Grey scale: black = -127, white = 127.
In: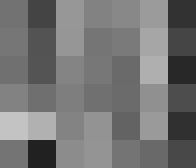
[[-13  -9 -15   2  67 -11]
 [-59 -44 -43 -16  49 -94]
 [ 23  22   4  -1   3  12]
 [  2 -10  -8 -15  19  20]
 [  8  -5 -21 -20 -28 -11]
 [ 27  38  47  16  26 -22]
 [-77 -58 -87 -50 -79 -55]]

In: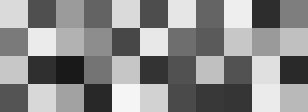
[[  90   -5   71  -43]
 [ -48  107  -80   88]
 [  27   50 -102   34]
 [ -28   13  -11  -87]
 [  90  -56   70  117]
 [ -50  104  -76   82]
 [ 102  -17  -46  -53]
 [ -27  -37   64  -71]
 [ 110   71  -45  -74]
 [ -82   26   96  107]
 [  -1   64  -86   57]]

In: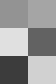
[[ 19  96 -67]
 [ 37 -29  81]]

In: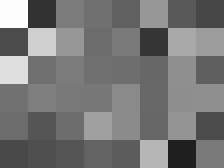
[[125 -52  95 -14 -19 -54]
 [-77  79 -15  -1 -42 -48]
 [ -4  23  -4  -7 -18 -42]
 [-15 -19 -15  -8  31 -28]
 [-31  -5 -17  10  11 -35]
 [ 23 -74 -24 -23 -25  54]
 [-38  41  15  14  19 -96]
 [-56  28 -32  15 -52  -5]]

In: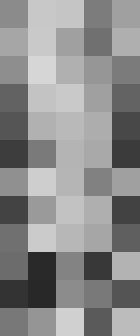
[[ 11  38  14 -29 -42 -66  16 -60 -15 -19 -76  -7]
 [ 72  73  86  67  49  -5  78  26  75 -86 -87  21]
 [ 69  32  48  73  57  52  53  66  55   3  12  80]
 [ -3 -15  22  32  45  41   1  47  38 -71  -6 -37]
 [ 32  47  -4 -28 -55 -68  32 -61 -32  51 -43  60]]

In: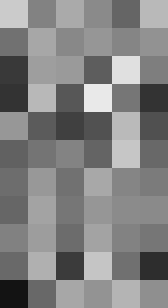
[[  75  -14  -70  -76   23  -30  -18  -25    1  -22 -108]
 [   2   39   30   56  -36  -11   24   35   29   48  -23]
 [  42    8   26  -40  -63    3  -14   -9  -19  -68   39]
 [  10   22  -34  105  -46  -27   40   22   35   69   19]
 [ -26    5   96   -9   58   70    5   11    2  -15   52]
 [  57   18   -1  -76  -47  -23   -4   10   -9  -82   15]]

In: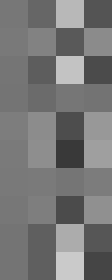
[[ -8  -6 -10 -11  -2  -5  -6  -8 -11 -11]
 [-25   2 -34 -20  12  14  -5  -1 -32 -32]
 [ 56 -38  67  -9 -50 -70 -10 -52  44  74]
 [-43  11 -52 -12  24  31  -3  16 -41 -58]]

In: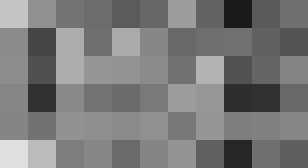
[[  69   11   13    6    5   95]
 [  17  -58  -47  -78  -13   59]
 [ -11   44   45    9   18   -2]
 [ -19  -16   22  -12   14    7]
 [ -36   42   19  -20   11  -21]
 [ -24    7   11   -6   16    5]
 [  28  -23  -13   28   -7   20]
 [ -29  -17   51   23   22  -31]
 [-101  -14  -46  -81   -1  -89]
 [ -37  -31  -26  -78    1  -15]
 [ -16  -43    4  -23    7  -32]]
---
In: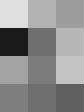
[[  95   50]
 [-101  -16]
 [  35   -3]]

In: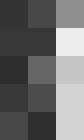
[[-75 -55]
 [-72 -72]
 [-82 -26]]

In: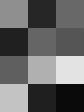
[[ 15 -89]
 [-95 -26]
 [-32  48]]

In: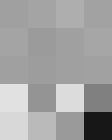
[[32 36]
 [36 27]
 [32 29]]

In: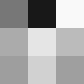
[[  -8 -103]
 [  43  101]
 [  30   81]]

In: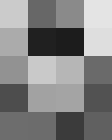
[[ 75 -24]
 [ 43 -95]
 [ 18  73]]

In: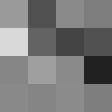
[[ 26 -47]
 [ 89 -28]
 [  6  31]]

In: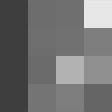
[[-65 -18]
 [-65 -17]
 [-65 -20]]

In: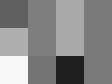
[[-31  -2]
 [ 46  -2]
 [120 -12]]
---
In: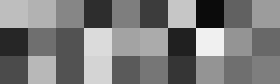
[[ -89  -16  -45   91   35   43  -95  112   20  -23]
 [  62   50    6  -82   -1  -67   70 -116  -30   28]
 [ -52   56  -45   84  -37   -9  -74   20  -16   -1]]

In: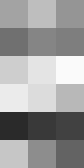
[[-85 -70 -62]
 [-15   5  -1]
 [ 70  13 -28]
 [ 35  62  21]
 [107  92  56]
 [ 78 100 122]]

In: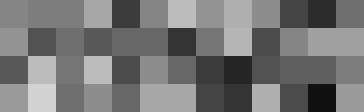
[[  19  -45  -16  -39  -24  -24  -75  -10   53  -52    5   32   32]
 [   5   -2   -2   39  -67    5   60   19   47   13  -59  -83  -16]
 [ -39   60  -10   60  -52   13  -24  -67  -90  -45  -32  -32   -2]
 [  26   83  -16   13  -24   39   39  -59  -75   47  -52 -110   26]]

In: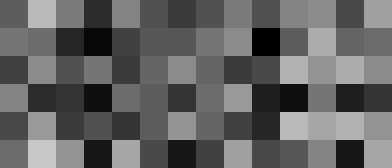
[[   3  -83  -75 -112  -19  -34  -75  -19   25  -97 -112  -11  -97  -75]
 [ -11  -19  -89 -119  -62  -40  -40  -11   11 -127  -34   44  -26  -19]
 [ -62   11  -46  -11  -68  -26   11  -26  -68  -54   50   19   44   11]
 [ -54   25  -68  -46  -75  -34   19  -26  -62  -89   57   38   50   19]
 [ -34   57   -4  -83    3  -46  -68  -46   -4  -46    3   11  -54   32]
 [ -19   72   19 -104   38  -54 -104  -62   32  -54  -40    3 -104   38]]

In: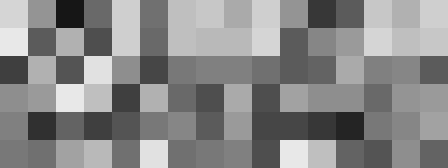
[[   0  -79  -28  -64  -43   -7    6  -36   26  -57  -57  -72  -91   -7
     6   34]
 [ 104  -36   49  -49   79  -22   63   57   57   85  -36    6   26   85
    63   71]
 [  -7  -15   34   57  -15   97  -15   -7    0  -49  104   63  -28  -43
    14  -28]
 [  85   20 -105  -22   79  -15   63   71   42   79   20  -72  -36   71
    49   79]
 [  14   26  104   63  -64   49  -22  -49   42  -49   34   14   14  -22
    20   26]
 [ -64   49  -43   97   14  -57   -7    0    0  -15  -36  -28   42    0
     6  -36]]

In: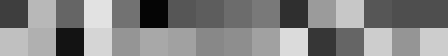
[[  64   48 -108   85   21   40   33    8   14   33   91  -73  -26   77
    21   77]
 [ -65   56  -26   98  -13 -122  -41  -34  -19   -6  -80   27   71  -41
   -49  -49]]
